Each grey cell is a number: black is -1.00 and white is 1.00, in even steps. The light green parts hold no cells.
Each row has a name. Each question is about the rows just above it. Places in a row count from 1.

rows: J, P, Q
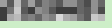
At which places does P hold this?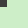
1 5 9 10 11
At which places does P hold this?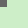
12
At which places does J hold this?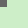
4 12 15
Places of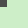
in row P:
15

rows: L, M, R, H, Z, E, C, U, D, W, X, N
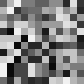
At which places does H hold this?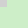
1 3 4 11
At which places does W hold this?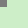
11 12

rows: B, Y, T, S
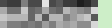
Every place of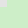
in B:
7
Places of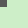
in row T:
7 14
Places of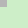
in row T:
2 3 4 6 8 9 12
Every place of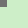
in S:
4 6

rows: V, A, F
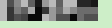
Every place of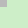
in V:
1 4 8 10 11
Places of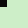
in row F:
5 6 11
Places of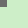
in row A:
9 12 13 14
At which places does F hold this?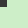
2
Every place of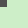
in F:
3 9 10 13 14

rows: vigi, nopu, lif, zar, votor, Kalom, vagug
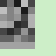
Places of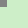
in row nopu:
2 5
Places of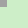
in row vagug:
1 2 3 4 5
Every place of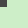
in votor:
1 3 5
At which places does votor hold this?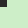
2

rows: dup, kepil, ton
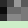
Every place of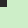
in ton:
1
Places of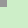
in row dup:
3
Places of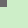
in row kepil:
2 3

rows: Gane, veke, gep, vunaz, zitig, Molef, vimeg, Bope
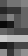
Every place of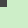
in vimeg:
3 4
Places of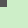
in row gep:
1 3
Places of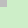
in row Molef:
2 3 4
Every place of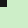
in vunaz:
2
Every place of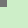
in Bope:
3

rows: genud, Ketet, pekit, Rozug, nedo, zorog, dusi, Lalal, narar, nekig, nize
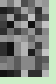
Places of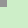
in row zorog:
1 4 6 7
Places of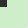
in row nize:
3 5 6

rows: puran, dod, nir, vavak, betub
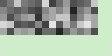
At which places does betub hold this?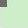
7 8 10
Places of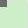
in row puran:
5 9 13
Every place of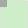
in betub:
1 3 5

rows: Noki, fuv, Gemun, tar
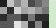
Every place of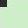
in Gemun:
1 4 6 7
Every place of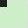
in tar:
7
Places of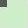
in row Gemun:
2 3

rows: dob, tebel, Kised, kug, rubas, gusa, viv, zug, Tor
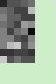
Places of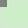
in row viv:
1
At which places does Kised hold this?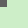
2 3
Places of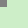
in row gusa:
1 2 5
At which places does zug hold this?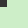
1 2 5
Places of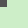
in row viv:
4
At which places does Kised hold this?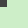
4 5
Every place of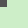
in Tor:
2 4 5

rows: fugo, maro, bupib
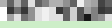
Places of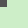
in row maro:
12
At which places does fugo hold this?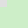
5
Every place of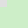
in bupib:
3 6 8 9 16
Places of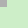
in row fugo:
1 3 8 9 13

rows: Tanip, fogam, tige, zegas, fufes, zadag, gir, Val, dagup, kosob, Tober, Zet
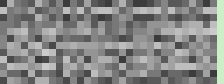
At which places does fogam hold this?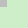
1 10 12 15 16 21 23 25 30 31
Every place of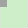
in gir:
3 9 10 12 13 14 17 21 25 30
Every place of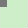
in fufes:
1 5 17

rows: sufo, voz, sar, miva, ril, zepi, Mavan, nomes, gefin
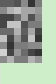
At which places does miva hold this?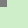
5 6
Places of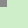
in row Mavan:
1 5 6
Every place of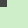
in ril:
6
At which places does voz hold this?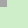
4 5

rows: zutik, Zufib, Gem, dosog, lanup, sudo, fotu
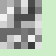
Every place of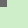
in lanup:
1 2 3 5
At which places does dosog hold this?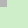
2 4 5

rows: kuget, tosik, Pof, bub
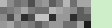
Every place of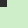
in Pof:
4 8 11
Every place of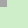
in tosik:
4 9
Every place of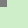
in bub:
3 5 7
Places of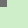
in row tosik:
1 6 7
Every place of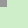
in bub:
1 8 9
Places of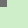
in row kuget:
3 11
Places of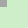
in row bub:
2 12

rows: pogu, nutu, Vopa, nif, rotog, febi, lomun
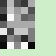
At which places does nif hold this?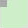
2 3 4 5
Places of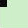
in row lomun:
1 5

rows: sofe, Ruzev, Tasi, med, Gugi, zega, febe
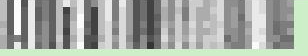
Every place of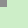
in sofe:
14 25 27 33 34 39 41
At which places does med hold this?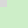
16 18 28

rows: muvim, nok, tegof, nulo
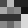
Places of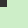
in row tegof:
1 2 3
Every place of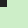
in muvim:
3 4
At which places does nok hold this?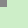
3

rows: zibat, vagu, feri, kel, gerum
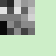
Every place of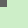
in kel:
3
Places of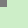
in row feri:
1 2 3
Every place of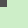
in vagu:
2
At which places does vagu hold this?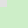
1 3
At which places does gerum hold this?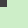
2 4

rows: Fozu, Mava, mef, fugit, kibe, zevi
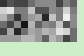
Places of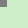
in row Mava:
3 4 9 11
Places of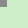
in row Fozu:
6 7 8
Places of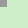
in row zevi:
1 2 3 6 9
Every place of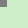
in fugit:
8

